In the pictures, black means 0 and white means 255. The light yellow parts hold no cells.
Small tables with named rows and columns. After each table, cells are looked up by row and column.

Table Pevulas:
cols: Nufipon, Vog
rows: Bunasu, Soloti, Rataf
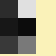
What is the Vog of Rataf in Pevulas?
121
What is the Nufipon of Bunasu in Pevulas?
44
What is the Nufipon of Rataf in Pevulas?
57
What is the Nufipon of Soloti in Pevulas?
23
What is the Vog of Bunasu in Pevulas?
224
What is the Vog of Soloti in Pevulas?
12
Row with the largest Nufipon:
Rataf

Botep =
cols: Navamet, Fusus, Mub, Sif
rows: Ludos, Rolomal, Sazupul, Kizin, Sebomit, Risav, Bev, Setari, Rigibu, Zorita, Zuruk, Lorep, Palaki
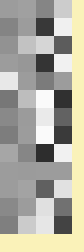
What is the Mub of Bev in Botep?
234
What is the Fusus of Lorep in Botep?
156
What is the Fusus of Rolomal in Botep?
156
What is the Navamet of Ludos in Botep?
156
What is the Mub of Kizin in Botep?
52
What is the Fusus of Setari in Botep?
156
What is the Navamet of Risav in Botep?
119
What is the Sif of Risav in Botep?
48
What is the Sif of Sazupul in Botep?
92
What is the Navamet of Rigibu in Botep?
166
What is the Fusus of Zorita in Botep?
155
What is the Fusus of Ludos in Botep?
160
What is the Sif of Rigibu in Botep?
241
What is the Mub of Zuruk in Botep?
96
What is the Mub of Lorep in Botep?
224
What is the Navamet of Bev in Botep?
137
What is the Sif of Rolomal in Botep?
240
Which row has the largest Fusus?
Palaki

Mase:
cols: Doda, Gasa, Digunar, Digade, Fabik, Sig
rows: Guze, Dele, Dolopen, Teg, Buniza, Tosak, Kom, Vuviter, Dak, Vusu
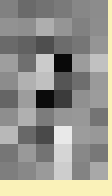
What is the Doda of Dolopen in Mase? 106
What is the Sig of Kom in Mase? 116
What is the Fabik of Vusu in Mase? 131
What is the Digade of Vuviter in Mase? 233
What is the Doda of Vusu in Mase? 126
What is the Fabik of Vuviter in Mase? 156
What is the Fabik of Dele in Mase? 129
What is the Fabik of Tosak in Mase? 144
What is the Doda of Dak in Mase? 118
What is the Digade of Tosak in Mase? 59
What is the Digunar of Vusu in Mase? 154
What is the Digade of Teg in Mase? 9
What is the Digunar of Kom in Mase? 124
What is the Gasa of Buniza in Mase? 177
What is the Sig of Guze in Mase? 140
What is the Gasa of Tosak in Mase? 157
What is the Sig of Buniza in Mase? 154

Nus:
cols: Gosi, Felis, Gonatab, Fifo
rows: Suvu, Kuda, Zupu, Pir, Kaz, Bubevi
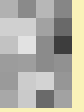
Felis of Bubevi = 202
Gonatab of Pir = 139
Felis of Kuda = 208
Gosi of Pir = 156
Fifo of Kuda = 105
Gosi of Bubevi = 168
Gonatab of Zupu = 139
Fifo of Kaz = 150
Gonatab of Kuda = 162
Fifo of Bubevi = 162
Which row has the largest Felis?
Zupu

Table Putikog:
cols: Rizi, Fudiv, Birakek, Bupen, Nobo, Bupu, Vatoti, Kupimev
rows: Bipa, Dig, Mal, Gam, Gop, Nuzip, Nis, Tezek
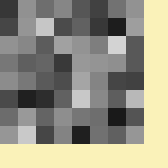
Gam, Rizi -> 119
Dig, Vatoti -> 29
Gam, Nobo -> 152
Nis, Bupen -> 142
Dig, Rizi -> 70
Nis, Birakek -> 100
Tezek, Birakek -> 70
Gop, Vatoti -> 69
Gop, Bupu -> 132
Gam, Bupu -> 148
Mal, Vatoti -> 211

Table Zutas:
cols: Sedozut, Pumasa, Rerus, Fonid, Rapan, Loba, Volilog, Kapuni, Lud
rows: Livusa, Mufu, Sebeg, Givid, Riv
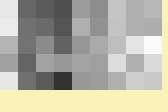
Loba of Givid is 159
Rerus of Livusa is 90
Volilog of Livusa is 197
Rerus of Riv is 90
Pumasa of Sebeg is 114
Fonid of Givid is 152
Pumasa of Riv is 111
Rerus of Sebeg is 139
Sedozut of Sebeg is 180
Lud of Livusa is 183
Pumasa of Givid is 99
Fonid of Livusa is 79
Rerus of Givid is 163
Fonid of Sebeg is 98
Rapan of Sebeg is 150
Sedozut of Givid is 160
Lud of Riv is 200

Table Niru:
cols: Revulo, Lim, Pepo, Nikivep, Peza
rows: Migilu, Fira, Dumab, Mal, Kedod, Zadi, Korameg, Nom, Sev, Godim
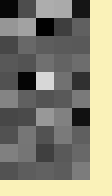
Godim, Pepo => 97
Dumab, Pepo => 93
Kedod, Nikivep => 113
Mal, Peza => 109
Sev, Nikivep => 89
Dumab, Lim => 104
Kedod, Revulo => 81
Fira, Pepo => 1
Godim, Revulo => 82
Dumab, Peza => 89
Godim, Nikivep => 92
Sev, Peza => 104
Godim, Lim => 93
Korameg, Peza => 17
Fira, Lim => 162

